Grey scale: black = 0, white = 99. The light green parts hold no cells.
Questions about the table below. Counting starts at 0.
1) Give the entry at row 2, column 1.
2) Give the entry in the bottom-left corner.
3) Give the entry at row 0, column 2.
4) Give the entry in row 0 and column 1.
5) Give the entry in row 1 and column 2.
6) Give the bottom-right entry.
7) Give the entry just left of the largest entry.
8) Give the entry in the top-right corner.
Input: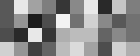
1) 16
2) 81
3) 63
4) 90
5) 11
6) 68
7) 30
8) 49

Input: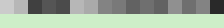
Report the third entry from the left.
25
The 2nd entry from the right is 51

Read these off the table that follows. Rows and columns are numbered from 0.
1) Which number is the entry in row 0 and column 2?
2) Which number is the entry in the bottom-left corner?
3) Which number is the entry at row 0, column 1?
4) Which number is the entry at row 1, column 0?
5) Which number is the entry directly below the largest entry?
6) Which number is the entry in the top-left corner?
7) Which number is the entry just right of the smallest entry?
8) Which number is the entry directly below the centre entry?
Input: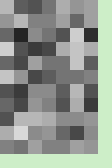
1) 32
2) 50
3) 36
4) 58
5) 45
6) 71
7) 54
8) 54

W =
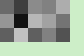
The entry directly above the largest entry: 7
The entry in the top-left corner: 41
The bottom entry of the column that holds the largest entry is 75
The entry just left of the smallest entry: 58
